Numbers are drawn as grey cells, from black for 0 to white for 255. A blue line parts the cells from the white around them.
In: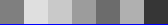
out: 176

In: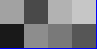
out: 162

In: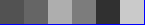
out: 124

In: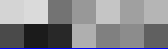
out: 197

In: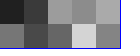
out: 156

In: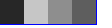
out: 94
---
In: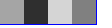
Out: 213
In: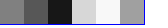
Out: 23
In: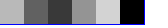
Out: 57
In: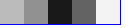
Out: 25
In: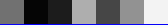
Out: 28
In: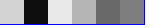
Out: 233
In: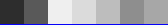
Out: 239
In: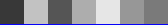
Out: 85
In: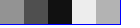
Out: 17
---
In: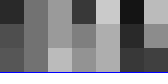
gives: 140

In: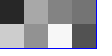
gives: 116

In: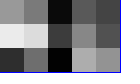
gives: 81

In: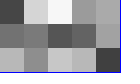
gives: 162

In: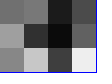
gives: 97

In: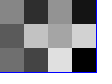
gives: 210
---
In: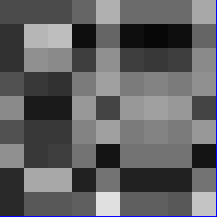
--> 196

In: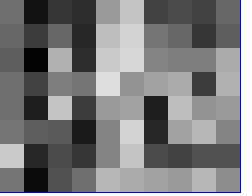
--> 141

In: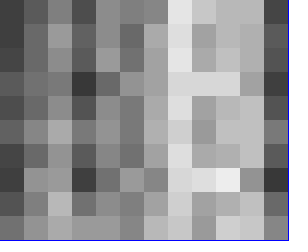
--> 134

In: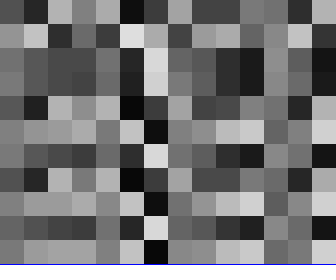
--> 208

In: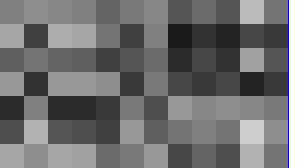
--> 114

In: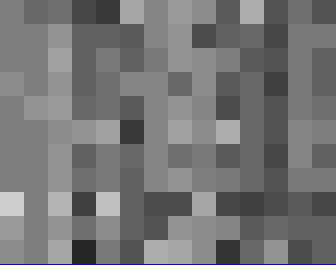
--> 98

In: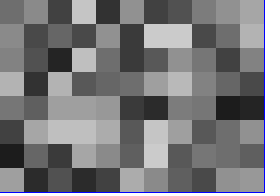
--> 152
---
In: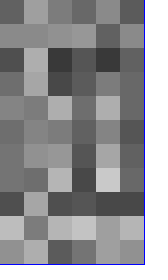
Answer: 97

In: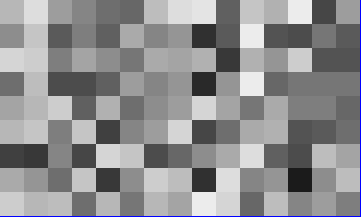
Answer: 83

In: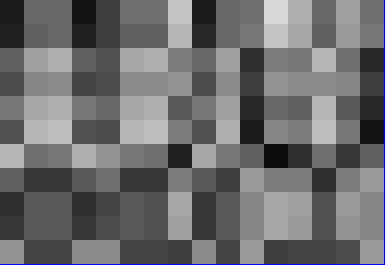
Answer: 40

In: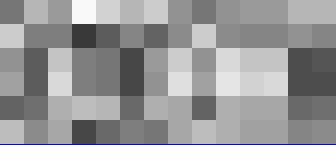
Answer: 85

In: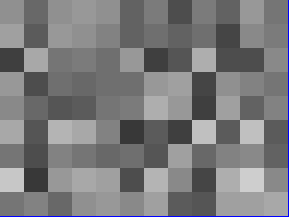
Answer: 137
